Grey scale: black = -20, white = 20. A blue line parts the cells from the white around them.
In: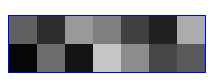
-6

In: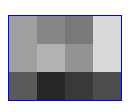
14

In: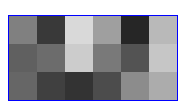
11

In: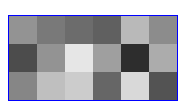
7

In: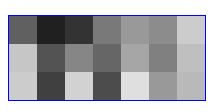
10

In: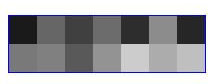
10
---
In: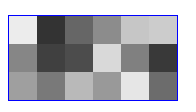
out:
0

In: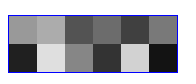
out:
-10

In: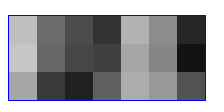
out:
1

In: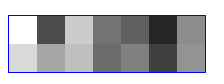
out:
-14

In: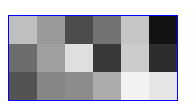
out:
12

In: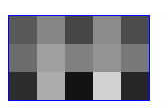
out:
3

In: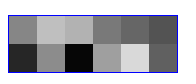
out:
-4

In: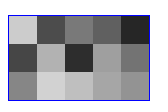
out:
5

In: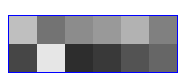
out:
8

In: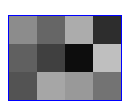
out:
-18
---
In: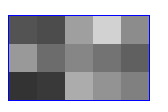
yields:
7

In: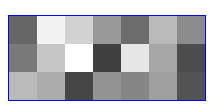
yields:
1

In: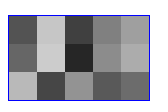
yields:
3

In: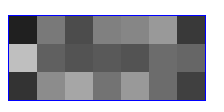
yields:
4

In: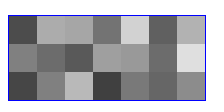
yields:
-1

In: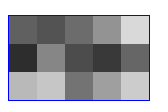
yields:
-2

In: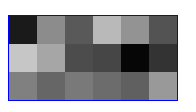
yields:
-3

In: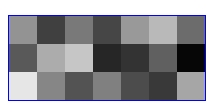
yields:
-8

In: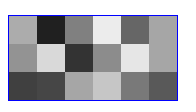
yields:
11

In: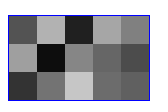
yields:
11
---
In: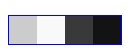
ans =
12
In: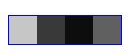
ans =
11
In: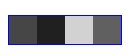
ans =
-9
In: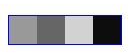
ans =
4
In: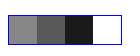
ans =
1
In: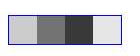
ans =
12
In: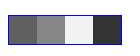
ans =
-5
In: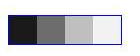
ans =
-16
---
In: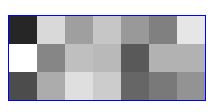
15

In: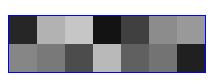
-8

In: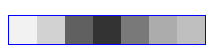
-5

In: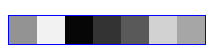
-19

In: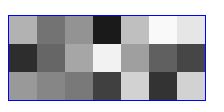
-1

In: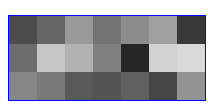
-6

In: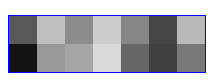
6

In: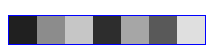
11

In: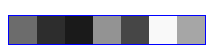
-16

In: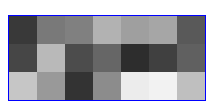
-12
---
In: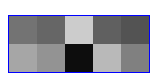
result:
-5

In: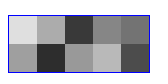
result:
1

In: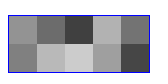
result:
8

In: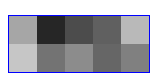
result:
-5

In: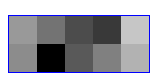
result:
-11

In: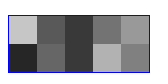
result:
-2

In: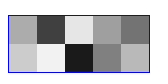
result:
5
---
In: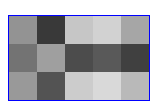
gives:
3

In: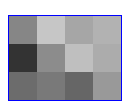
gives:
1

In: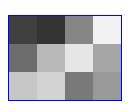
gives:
-10

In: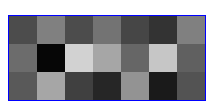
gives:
-8

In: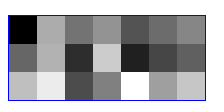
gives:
-20

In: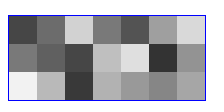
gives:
-9

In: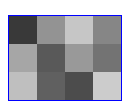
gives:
-11

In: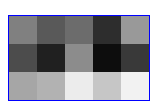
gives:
0

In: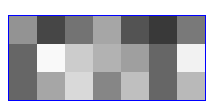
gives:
3
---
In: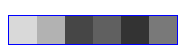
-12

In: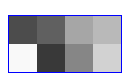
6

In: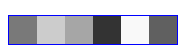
19

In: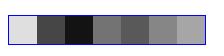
1

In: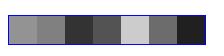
-3

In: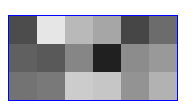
-9

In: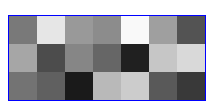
5
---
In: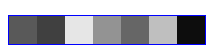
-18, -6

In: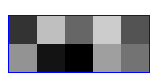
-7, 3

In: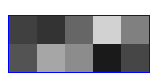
0, -7

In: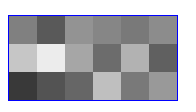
2, -11

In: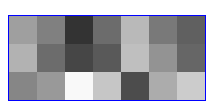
-5, 1

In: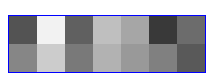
-3, 1
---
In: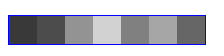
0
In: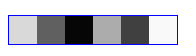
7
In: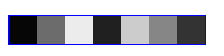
12
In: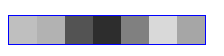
0
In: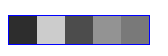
-8
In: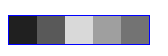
14
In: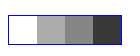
7
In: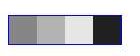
8
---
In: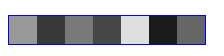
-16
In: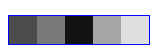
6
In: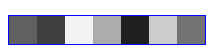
12
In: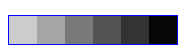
-12
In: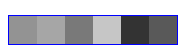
-12
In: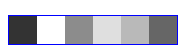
9
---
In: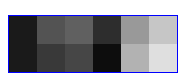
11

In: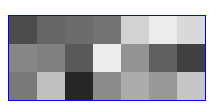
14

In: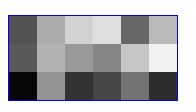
9

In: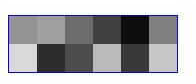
0

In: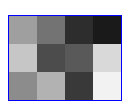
-16

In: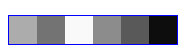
-18

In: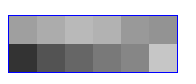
3
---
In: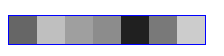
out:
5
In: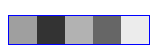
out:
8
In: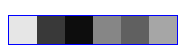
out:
-18
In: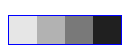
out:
-1
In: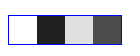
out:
15
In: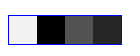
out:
-7
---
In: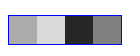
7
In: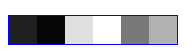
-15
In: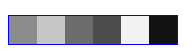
2
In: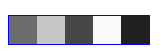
-3
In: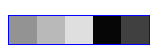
3
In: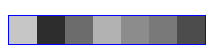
11
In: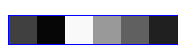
-10
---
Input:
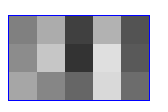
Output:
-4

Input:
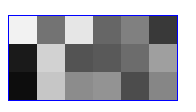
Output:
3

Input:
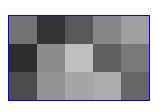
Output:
6

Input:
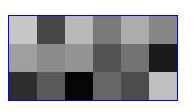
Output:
-4

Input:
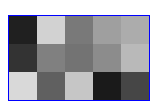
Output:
11

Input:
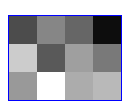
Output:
20
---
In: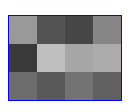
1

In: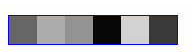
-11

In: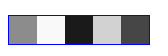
-9

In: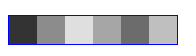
10

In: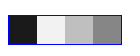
1

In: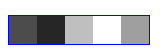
5

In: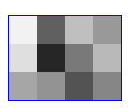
4
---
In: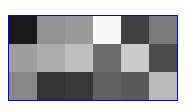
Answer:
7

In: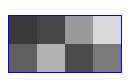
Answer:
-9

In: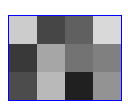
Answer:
6

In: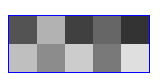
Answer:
8

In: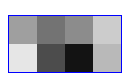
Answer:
-2

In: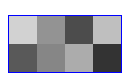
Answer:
3

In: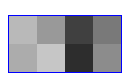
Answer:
4

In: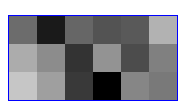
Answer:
2
